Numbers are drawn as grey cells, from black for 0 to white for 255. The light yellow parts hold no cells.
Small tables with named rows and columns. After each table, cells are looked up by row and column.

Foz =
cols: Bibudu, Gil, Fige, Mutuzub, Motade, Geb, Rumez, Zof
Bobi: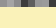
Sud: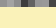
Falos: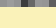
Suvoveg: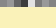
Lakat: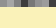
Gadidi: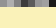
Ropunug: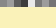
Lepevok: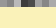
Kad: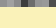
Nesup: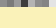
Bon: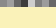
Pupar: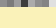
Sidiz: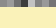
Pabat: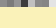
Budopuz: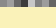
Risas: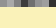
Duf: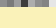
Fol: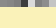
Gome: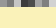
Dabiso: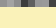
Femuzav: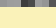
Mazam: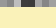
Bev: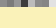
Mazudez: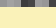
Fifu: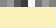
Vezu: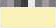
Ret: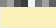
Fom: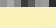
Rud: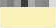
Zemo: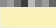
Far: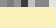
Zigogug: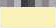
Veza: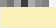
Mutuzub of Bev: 60
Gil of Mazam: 135
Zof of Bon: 103
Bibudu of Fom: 147
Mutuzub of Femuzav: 60
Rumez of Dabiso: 154
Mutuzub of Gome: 60
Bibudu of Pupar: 143
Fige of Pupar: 158
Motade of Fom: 93
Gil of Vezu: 155
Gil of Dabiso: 163

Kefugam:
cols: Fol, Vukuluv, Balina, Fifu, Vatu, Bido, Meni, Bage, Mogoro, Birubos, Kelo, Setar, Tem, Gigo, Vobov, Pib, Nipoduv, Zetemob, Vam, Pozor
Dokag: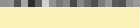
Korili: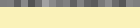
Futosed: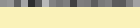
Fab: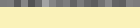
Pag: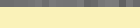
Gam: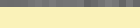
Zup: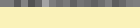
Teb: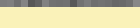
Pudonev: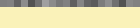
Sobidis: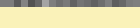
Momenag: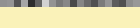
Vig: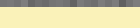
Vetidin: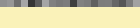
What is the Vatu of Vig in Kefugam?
103
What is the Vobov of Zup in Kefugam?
110
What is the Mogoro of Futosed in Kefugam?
117
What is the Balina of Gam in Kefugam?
109
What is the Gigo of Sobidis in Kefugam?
97
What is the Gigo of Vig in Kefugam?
110
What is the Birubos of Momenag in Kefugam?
135
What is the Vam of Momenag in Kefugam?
140

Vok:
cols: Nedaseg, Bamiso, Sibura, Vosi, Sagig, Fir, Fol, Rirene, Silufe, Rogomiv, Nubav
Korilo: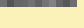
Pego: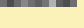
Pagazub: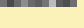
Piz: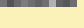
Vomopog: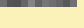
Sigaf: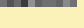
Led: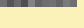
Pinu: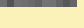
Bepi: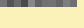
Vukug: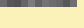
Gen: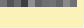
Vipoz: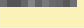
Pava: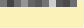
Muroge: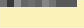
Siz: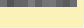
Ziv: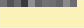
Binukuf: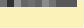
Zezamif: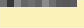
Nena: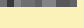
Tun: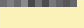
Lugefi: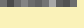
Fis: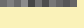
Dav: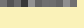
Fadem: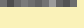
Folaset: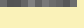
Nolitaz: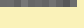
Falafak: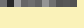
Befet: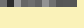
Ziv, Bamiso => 84
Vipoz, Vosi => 102
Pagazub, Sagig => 106
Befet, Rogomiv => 88
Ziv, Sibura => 106
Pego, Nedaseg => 113
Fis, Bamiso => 128
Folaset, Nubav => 110
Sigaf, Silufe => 101

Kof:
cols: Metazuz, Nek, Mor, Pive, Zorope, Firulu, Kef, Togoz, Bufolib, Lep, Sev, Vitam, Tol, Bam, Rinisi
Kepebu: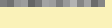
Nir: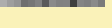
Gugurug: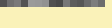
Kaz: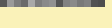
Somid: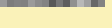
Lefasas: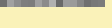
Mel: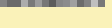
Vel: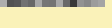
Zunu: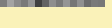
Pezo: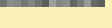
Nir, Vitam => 132
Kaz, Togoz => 145
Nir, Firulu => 129
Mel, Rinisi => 120
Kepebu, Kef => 163
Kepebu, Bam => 107
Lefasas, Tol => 112
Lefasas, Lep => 156
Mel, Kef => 119
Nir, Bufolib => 129
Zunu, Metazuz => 125
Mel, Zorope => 121

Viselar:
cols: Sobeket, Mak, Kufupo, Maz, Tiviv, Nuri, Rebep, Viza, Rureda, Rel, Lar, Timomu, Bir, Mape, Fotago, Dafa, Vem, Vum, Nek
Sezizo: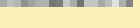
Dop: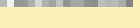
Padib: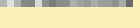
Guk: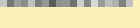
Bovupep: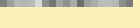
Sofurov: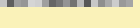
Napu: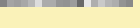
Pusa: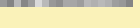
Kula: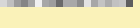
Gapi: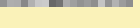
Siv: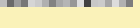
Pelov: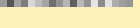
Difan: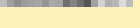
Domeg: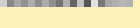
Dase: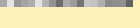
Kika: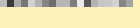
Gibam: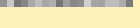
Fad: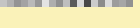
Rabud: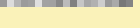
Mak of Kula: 191
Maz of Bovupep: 180
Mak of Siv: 106
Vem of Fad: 156
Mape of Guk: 216
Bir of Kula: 227
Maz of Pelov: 125
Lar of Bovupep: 170
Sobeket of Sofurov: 197
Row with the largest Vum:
Difan

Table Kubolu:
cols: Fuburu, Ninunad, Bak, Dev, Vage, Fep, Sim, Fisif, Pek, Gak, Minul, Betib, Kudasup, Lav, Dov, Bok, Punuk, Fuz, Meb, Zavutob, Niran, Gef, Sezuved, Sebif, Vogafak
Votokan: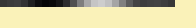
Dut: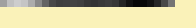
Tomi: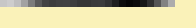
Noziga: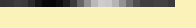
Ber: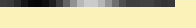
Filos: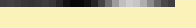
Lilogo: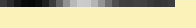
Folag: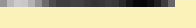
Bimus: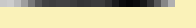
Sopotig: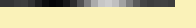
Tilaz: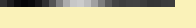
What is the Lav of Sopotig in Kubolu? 171
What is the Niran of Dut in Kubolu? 9
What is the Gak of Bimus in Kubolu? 66
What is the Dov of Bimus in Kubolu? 60
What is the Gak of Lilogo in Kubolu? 145
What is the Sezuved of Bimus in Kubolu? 88
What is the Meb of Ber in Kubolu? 63
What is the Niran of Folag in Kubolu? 7
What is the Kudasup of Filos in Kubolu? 18
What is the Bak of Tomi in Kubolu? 191
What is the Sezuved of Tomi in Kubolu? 85
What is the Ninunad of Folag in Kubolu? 186
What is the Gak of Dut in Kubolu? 64
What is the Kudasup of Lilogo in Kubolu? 202
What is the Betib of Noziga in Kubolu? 102
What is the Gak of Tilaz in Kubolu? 172
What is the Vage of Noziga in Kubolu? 43
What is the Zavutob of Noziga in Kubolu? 79
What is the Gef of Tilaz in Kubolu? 53
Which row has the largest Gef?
Filos

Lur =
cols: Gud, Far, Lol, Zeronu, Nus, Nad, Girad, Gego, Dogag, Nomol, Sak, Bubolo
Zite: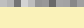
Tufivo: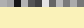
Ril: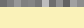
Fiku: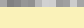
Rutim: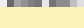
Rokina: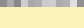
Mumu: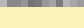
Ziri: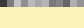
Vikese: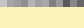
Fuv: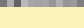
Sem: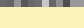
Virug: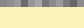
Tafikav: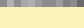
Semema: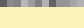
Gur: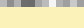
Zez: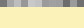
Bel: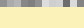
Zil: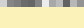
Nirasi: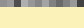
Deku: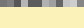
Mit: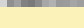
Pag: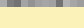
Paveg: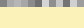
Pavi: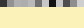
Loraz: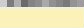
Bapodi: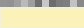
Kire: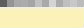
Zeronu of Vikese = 142
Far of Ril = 128
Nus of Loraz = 132
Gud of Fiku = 167
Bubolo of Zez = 112
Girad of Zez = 155
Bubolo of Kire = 188
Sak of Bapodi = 194
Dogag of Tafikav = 157
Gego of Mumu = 163
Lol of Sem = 150
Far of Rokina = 171
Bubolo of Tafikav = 106
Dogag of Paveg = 198
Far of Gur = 142
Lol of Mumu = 136

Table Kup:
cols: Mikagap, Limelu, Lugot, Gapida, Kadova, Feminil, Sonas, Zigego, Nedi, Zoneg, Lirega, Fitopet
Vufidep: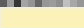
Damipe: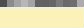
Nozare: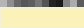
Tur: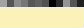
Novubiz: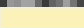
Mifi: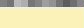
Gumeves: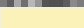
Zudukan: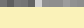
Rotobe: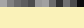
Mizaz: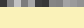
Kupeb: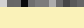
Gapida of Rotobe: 94
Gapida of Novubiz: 163
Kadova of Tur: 86
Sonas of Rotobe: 161
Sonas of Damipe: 97
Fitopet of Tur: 33
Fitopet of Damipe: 172
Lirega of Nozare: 172
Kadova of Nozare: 94
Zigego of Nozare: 34
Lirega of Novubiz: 115
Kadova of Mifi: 118
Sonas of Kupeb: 124
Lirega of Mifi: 111

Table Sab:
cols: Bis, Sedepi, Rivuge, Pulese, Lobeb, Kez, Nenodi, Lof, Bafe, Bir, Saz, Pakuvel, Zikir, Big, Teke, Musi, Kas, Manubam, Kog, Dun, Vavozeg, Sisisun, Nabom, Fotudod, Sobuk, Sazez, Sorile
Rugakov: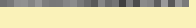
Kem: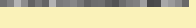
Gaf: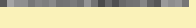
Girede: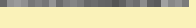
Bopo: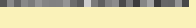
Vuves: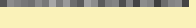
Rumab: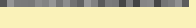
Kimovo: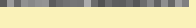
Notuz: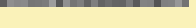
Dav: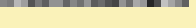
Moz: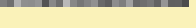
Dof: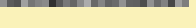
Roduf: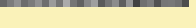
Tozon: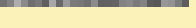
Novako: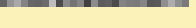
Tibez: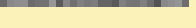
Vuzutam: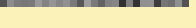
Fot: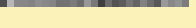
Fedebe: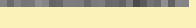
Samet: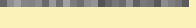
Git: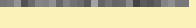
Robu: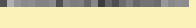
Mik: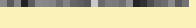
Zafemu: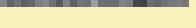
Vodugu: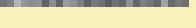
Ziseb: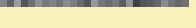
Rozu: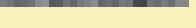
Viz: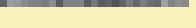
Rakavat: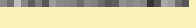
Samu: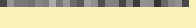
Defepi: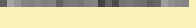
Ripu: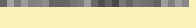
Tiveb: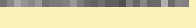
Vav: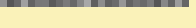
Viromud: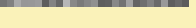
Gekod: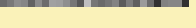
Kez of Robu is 131
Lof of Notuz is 157
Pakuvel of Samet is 109
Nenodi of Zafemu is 136
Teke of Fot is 63
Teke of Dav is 107
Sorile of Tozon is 93
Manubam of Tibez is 128
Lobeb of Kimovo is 136
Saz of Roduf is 117
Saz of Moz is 135
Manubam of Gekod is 91
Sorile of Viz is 136
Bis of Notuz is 94
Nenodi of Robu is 130

